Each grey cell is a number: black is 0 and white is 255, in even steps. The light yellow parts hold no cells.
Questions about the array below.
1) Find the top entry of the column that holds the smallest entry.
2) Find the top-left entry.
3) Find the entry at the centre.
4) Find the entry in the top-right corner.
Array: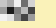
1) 172
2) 198
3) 125
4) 211

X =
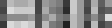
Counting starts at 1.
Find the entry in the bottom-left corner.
57
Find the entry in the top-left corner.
81
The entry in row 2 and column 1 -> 69
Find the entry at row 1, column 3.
170
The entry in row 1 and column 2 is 186
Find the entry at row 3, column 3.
139
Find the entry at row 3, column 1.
95
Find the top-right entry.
154
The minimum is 32
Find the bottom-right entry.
95
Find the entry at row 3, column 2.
139

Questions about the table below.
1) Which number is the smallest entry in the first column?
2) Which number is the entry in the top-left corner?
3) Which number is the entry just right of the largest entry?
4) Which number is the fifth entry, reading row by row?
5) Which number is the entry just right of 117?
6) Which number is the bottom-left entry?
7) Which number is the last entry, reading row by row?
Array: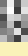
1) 76
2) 117
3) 61
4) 161
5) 239
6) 189
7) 201

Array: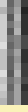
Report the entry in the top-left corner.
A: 206
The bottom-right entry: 61
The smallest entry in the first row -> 61
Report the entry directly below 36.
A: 48
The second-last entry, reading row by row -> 163
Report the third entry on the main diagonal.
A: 179
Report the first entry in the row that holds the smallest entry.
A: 179
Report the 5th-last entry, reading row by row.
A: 61
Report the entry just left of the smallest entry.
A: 163
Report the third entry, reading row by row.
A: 148
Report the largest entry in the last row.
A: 179

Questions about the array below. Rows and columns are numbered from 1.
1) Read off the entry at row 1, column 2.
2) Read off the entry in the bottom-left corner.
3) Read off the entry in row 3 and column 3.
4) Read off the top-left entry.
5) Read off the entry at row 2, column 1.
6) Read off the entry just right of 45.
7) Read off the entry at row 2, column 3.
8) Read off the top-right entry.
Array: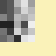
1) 90
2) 103
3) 184
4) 75
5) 75
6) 226
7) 144
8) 158
